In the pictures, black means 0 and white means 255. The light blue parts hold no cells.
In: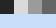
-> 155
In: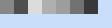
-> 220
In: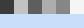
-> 94
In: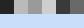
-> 154
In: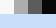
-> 92
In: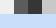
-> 54
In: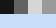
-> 214
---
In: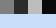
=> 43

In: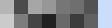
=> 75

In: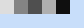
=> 132

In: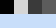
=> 213

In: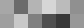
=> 107

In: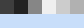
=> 34

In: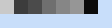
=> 60
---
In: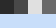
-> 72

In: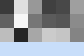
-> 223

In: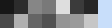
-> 44

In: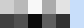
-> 185

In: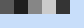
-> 30

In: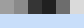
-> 138
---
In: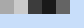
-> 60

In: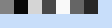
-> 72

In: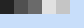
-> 106

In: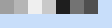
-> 201

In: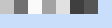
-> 163

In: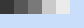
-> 121

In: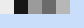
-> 155

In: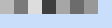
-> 62

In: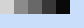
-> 104

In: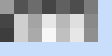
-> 231
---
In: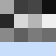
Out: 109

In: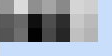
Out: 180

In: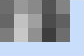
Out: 109

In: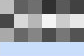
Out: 83

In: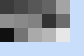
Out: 231

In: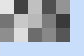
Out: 86
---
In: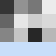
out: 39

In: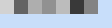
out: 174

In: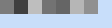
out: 190

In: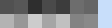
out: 204

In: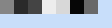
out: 68

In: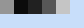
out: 33

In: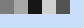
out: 22
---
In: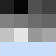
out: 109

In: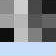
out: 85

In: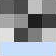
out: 30

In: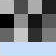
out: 20

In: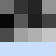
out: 30

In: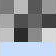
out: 100
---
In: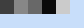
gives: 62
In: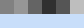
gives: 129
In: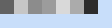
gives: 98
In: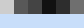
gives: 205
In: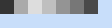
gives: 52
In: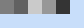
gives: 125
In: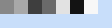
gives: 135
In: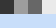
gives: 53
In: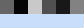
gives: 101
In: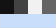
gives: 18
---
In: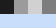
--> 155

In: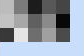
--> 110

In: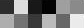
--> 186

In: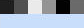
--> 148

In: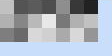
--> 170

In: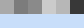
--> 203

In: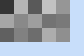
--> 109

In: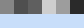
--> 206

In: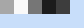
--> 118
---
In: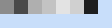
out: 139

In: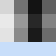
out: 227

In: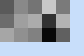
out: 166

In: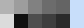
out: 219

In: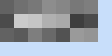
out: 98

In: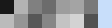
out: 187

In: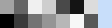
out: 1
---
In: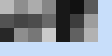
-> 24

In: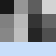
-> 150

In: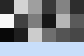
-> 58

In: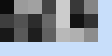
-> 204

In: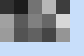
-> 115

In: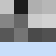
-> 27

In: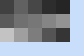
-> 71

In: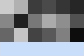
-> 74

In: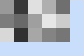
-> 224
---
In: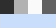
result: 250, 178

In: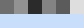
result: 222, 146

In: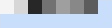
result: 244, 215

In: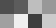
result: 239, 203

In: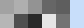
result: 229, 182

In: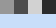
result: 210, 151

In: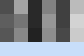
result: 211, 203

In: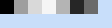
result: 245, 217

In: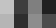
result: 195, 181

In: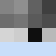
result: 213, 205
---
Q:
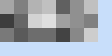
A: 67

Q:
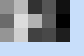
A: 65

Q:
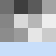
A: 155

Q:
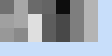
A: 72

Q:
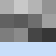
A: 139

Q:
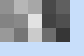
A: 203

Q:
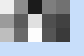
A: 253

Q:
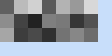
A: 115
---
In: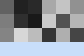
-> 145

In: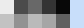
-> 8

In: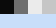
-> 198

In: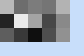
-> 179

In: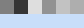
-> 174

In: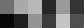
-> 52

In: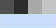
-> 195
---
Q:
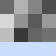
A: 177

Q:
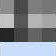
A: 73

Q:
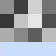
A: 63

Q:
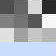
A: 101

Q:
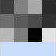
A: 129

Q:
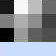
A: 247
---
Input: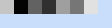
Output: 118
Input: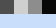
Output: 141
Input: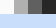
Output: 96
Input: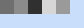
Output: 214
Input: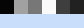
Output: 62
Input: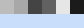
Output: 230
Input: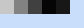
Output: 5
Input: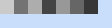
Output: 102
